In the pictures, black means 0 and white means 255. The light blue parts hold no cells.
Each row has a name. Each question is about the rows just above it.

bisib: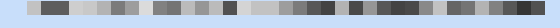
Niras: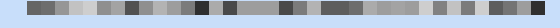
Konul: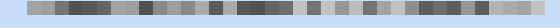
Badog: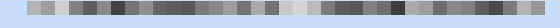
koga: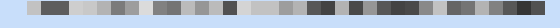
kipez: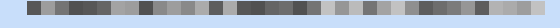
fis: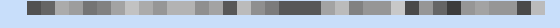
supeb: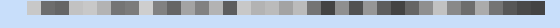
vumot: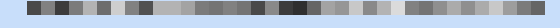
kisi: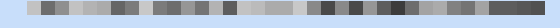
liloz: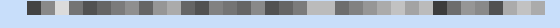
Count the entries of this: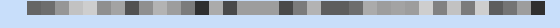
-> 37
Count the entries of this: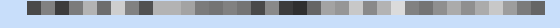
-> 37
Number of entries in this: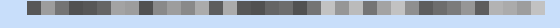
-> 37
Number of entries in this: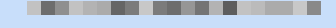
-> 21
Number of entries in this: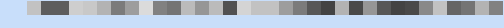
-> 34
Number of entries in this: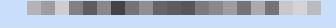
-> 21
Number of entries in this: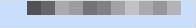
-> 11

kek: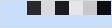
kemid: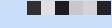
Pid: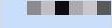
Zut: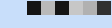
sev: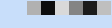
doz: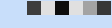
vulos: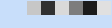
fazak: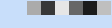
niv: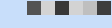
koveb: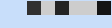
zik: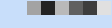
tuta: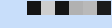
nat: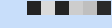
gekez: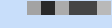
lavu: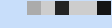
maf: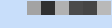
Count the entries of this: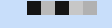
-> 5
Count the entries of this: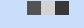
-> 3
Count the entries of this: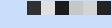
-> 6
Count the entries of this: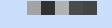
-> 5
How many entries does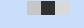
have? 3
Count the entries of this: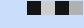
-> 4
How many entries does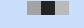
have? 3

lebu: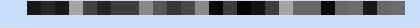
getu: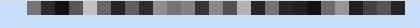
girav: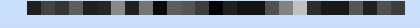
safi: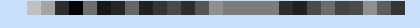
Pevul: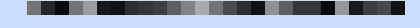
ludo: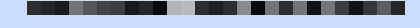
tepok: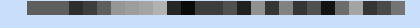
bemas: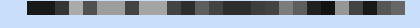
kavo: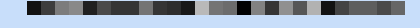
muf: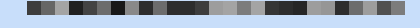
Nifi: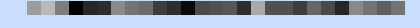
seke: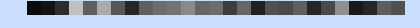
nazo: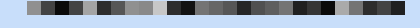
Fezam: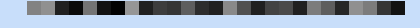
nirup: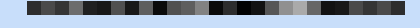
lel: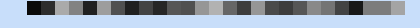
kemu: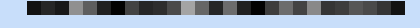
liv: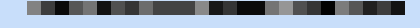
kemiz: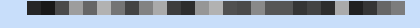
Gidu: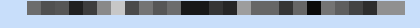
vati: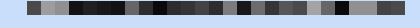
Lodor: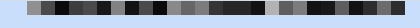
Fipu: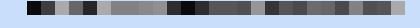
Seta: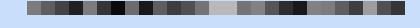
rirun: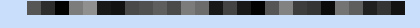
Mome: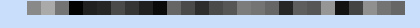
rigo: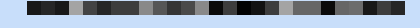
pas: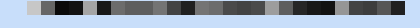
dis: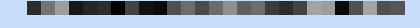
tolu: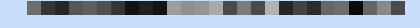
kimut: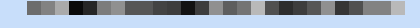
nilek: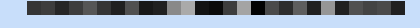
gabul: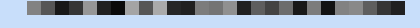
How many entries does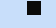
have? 1
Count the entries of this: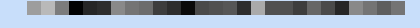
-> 27
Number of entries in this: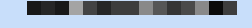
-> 15

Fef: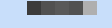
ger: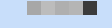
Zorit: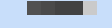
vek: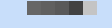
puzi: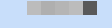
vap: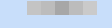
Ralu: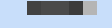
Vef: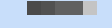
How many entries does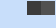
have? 2
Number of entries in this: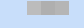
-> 3
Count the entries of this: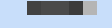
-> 5
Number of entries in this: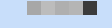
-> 5
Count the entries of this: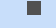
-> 1
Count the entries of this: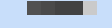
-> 5

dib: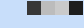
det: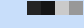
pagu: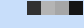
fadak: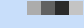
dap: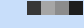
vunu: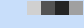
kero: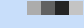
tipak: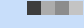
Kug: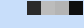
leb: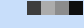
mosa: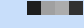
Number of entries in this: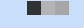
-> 3
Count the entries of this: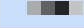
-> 4
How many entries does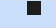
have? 1
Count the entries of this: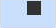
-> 1

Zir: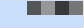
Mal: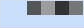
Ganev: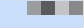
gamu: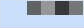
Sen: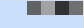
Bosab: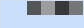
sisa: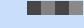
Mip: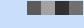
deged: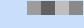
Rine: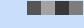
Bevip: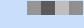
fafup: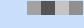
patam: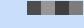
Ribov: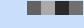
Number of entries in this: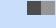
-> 2
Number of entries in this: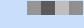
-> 4
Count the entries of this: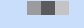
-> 3

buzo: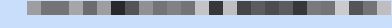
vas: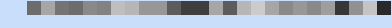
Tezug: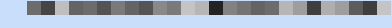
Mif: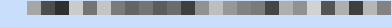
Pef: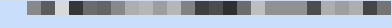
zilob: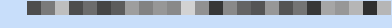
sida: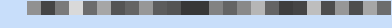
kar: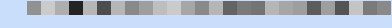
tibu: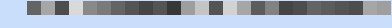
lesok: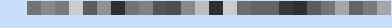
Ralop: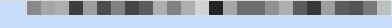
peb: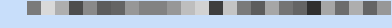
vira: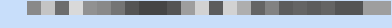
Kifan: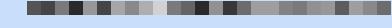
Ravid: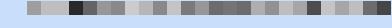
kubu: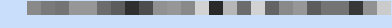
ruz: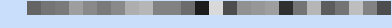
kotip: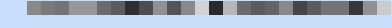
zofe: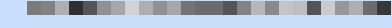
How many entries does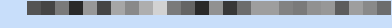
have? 26
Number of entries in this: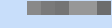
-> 6
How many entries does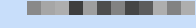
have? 12
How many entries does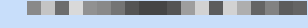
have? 20
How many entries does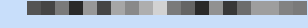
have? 20
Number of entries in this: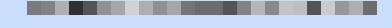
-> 25

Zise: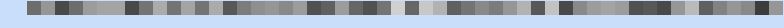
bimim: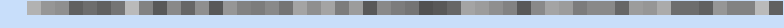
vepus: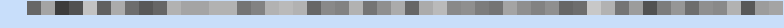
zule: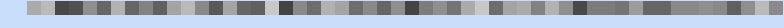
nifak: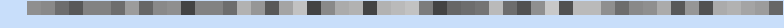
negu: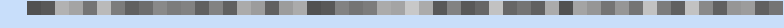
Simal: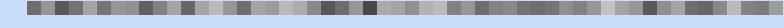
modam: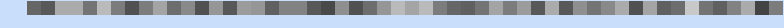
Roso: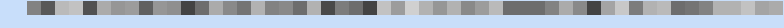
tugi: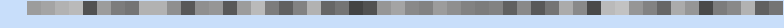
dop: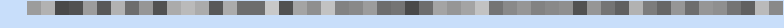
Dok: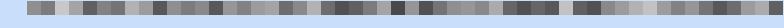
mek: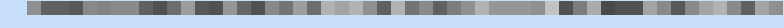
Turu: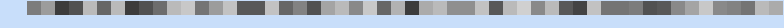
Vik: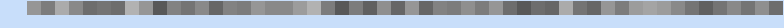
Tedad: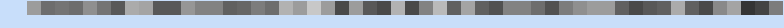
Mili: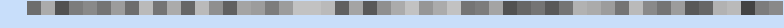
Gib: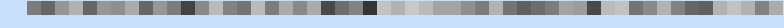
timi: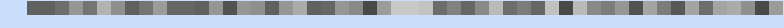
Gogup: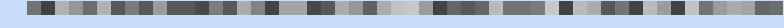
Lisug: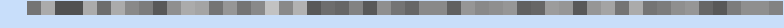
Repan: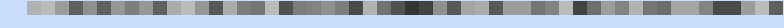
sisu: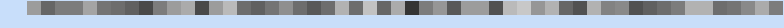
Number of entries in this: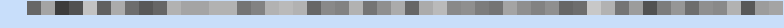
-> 54
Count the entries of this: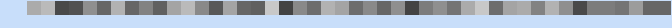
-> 46
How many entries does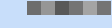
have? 6
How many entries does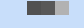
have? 3
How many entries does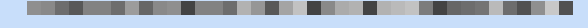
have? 39
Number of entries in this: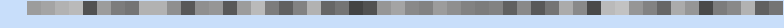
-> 54

